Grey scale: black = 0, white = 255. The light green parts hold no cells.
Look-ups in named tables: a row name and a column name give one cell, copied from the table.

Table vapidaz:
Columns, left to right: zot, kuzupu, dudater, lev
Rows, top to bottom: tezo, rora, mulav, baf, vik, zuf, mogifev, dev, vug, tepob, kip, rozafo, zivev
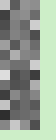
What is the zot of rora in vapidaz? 64
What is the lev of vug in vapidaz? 174
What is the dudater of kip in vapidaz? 106
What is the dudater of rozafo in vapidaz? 107
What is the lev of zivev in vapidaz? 79
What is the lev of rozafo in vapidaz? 115
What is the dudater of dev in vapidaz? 93
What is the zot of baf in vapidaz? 96
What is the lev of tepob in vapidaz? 133
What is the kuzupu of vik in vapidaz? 89
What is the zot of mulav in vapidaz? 77
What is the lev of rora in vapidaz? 108
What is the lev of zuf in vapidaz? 127
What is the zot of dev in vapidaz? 221
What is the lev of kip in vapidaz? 89
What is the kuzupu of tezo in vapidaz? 92
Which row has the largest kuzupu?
zivev

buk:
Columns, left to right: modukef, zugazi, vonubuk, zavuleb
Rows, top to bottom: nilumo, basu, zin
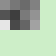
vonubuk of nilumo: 107
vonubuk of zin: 101
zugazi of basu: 62
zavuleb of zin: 162
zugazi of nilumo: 119
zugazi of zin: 73
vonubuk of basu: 122
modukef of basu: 83
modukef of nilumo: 141
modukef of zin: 230
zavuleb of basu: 147
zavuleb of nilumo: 129

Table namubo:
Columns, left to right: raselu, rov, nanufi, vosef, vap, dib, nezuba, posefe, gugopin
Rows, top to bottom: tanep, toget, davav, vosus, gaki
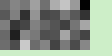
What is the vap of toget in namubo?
72
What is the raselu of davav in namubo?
126
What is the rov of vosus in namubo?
31
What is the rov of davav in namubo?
54
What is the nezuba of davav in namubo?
64
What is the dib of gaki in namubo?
67
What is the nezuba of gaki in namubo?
122
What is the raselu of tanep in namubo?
108
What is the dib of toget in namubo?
77
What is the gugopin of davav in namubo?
166
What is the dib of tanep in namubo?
173
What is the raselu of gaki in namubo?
109
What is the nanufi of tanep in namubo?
119
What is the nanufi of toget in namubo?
48
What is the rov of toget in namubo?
128
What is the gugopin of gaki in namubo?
135
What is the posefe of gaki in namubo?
75
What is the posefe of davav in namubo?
117
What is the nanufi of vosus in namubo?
136
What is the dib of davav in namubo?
84

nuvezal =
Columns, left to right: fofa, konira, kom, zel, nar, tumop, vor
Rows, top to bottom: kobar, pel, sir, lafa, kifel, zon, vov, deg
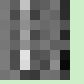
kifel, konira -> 101
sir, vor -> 83
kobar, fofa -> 121
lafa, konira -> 87
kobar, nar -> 95
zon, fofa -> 124
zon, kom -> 226
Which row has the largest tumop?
vov

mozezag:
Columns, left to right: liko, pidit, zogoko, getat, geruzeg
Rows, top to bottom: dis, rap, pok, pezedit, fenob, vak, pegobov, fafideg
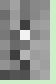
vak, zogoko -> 182
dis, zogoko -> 116
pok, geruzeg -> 160
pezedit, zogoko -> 242
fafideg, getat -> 153
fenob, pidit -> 106
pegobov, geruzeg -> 159
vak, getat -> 157
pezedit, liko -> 120
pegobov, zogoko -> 64
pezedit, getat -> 133
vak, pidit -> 62
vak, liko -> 126
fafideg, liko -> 74
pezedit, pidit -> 93
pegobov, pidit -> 129
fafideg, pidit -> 84

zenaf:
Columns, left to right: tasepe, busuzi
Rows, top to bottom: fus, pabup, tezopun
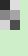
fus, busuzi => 222
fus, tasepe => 41
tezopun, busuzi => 77
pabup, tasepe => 135
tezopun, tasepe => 213
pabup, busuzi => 165

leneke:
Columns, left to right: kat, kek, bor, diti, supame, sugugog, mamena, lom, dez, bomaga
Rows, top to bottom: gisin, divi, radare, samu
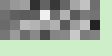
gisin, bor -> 160
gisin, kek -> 152
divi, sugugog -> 108
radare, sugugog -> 177
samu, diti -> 137
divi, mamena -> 179
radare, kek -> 122
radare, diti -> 179
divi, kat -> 111
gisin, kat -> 132
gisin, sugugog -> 56
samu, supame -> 75
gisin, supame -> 99
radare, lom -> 157
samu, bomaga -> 129
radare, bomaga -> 34
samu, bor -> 108
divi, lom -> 90
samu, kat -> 118

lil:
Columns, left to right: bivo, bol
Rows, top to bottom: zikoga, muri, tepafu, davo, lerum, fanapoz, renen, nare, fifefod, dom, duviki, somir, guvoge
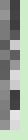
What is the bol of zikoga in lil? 64
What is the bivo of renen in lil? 93
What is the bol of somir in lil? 228
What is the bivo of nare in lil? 95
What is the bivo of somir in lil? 122
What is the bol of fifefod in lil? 203
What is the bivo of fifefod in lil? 143
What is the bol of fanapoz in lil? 94
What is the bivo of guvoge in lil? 146
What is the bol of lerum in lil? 203
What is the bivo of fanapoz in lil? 125
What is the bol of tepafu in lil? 62
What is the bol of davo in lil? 87
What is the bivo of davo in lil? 122

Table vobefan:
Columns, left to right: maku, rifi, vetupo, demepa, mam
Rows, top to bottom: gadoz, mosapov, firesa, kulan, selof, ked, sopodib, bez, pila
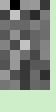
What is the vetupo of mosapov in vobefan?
79
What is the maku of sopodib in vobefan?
83
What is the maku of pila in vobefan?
117
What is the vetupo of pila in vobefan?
59
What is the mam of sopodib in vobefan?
89
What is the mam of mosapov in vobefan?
123
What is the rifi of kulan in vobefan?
146
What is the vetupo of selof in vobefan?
194
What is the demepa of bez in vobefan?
107
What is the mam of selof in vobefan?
131
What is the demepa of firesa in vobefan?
127
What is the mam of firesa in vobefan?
110
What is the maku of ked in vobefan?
91
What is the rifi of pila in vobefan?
126
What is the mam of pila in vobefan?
97
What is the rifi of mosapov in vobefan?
195
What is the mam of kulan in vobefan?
109

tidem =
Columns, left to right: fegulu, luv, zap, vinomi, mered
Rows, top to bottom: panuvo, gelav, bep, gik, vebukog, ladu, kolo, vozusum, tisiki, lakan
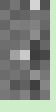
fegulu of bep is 103
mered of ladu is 71
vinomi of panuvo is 212
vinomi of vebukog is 68
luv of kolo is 107
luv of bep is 126
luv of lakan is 112
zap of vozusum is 105
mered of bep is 104
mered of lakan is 116
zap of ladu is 201
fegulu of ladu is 105
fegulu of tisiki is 125
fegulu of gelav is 120
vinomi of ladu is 61
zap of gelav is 101
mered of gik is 88
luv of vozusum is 116
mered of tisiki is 133

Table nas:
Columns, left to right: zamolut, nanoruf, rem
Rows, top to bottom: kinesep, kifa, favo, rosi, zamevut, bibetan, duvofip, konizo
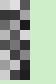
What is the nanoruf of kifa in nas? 57
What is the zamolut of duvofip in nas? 156
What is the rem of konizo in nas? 30
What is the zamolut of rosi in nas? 184
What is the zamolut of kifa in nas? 54
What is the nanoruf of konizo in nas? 64
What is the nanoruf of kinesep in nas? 223
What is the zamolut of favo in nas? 105
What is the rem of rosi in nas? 214

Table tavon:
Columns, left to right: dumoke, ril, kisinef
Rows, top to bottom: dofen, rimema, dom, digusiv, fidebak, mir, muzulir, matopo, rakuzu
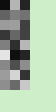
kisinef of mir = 36
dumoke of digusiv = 55
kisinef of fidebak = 183
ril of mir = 16
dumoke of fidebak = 127
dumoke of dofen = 13
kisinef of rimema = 114
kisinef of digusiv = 66
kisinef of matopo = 51
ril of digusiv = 103
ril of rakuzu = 106
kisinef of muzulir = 141
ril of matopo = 212
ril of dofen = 181
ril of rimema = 126
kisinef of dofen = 36
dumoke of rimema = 99

